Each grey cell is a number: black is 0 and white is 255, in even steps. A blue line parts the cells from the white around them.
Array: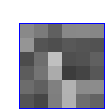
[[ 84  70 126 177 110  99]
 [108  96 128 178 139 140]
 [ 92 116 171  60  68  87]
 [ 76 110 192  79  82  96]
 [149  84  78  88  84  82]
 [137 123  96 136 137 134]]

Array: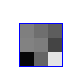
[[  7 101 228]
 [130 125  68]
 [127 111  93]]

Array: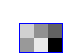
[[153 233   0]
 [209 145  98]]

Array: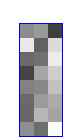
[[142 110 251]
 [103 182 164]
 [105 155 171]
 [130 135 194]
 [ 68 166 205]
 [105 113 236]
 [233  97 219]
 [140 153  62]]

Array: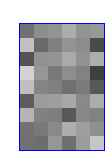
[[112 109 150 111 155 198]
 [114 121 137 174 158 144]
 [180 129 126  88 136 130]
 [ 93 155 158 168 137 172]
 [191 132 127 112 123  88]
 [210 150 120 142 130  63]
 [ 84 145 148 170 145 174]
 [193 105 127 147 140  74]
 [112 141 147 173 147 152]]

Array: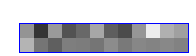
[[180 117  95 126 124 117 140 121 135 131 136 130]
 [148  52 154  82 104 167  94  75 150 237 176 160]]
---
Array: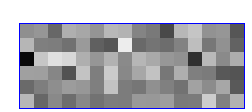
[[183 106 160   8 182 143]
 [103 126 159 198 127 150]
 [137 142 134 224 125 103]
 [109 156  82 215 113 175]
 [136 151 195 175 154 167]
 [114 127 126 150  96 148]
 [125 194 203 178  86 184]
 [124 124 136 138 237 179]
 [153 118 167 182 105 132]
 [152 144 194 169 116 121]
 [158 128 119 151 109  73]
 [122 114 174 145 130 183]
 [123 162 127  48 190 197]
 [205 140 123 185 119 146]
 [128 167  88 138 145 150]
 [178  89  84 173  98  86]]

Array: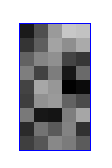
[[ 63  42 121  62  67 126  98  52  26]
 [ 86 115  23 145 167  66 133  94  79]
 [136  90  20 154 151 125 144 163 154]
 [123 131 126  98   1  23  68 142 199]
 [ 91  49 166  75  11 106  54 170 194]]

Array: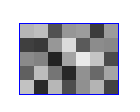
[[194  96 138  63 181]
 [ 42 188 130  57 190]
 [183 117  35 151  81]
 [ 77  39 164 219 150]
 [144 145 233  90 156]
 [180 105 196 140  60]
 [ 67 165  74 136 156]]

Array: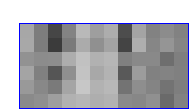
[[138 153 164 146 168 167]
 [143 136 128 140 125 125]
 [158 122  85 141  59  70]
 [177 165 143 173 122 131]
 [182 199 195 193 171 185]
 [174 178 168 177 144 158]
 [178 184 179 182 163 173]
 [138 115  89 128  68  77]
 [135 142 156 137 174 164]
 [144 132 129 137 134 130]
 [106 115 131 110 149 140]
 [130 126 128 127 133 130]]

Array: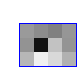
[[183 147 154]
 [240  18 140]
 [217 194 128]
 [177 148 150]]

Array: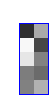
[[129 125 230 248  47]
 [177 107 130  70 170]]

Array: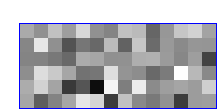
[[166 172 142 132 134 170]
 [ 94 210 221 131 231 145]
 [131 164 201 120 144 193]
 [166  57 166 105  82 158]
 [230  85 114 171 118 216]
 [212  13 118 166 104 145]
 [ 59 244 222 144 187 132]
 [194 126 148 145  98 193]
 [137 236 141 174 198 186]
 [121 139 105 176 107 102]
 [146 158 123 155 153 151]
 [ 60 165 254 135 138 198]
 [156 156 184 158 150 210]
 [158 207 137  67 149 163]]

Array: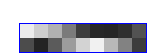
[[ 76 236]
 [ 36 206]
 [ 91 177]
 [156 123]
 [211  61]
 [241  39]
 [184  37]
 [130  47]
 [ 60  82]]

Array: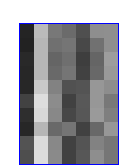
[[ 78  83  39  46  66  39  39  41  34  36]
 [221 219 182 216 221 201 182 182 182 187]
 [138 136 105 136 140 130 105 101 112 120]
 [ 65  65 117  71  65  81 117 111 117 107]
 [ 87  84  65  87  88  84  65  62  72  79]
 [142 130 104 154 151 151 104 101 113 142]
 [118 118 151 127 120 141 153 157 143 143]]
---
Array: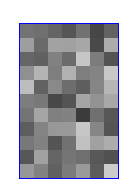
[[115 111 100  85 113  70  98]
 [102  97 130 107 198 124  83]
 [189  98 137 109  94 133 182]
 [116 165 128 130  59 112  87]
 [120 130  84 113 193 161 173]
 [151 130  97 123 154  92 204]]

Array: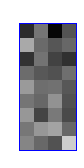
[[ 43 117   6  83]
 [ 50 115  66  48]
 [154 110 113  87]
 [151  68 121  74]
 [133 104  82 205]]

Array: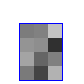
[[124 129 195]
 [164 101 128]]

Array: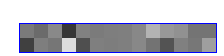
[[122 107 137  54 129 123 126 127 136 179 152 145 116 116]]

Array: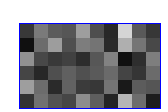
[[ 56 122  92  86 158  78  40 213  89  55]
 [145  72  57  65  45  87 130  16  46 126]
 [158 108  42  98  59  55 116  25  92  85]]

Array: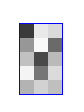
[[ 58 233 218]
 [193  73 186]
 [179 210 191]]
